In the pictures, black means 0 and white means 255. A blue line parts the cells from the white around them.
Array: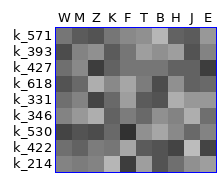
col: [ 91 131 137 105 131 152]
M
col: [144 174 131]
H
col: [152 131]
E
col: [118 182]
K
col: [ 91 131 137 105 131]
M

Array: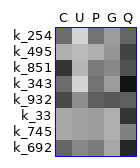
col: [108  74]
C
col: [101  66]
Q

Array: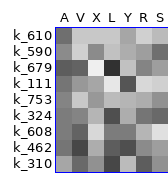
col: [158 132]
R
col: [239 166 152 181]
X
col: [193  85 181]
Y
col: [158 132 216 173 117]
R
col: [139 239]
X
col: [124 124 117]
A
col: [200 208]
V

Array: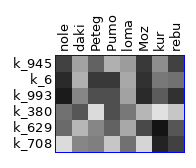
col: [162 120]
loma
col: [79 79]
Pumo
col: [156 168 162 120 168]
loma
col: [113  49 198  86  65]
rebu
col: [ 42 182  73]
Moz
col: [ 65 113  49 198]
rebu
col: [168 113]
loma

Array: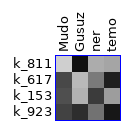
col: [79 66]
Mudo
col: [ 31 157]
temo
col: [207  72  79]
Mudo
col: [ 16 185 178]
Gusuz
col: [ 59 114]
ner
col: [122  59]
ner

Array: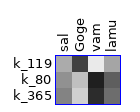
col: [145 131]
sal
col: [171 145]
sal
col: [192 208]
Goge

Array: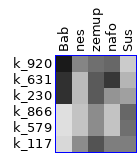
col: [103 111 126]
Sus
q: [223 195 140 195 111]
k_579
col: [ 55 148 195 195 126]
nafo

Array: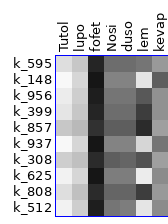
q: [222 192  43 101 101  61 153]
k_808
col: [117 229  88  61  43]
lem
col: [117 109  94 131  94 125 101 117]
Nosi
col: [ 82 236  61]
lem
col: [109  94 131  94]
Nosi
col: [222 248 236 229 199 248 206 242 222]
Tutol
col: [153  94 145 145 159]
kevap

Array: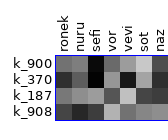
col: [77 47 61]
naz
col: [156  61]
sefi
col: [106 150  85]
vor
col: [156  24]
vevi

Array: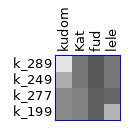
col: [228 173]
kudom
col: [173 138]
kudom
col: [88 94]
fud

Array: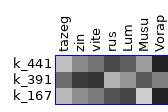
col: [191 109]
tazeg
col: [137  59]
zin
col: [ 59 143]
zin
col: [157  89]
Musu
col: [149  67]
Lum

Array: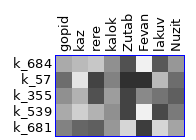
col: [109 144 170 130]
gopid
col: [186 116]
lakuv
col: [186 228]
kaz
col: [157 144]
kalok
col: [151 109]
Nuzit

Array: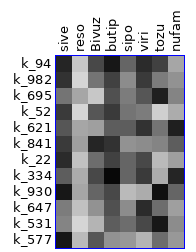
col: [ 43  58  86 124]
viri
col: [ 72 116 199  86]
Bivuz
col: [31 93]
nufam
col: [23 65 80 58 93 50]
butip
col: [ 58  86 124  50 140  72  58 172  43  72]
viri
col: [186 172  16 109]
tozu

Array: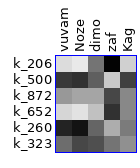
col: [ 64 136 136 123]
Kag
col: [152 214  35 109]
vuvam

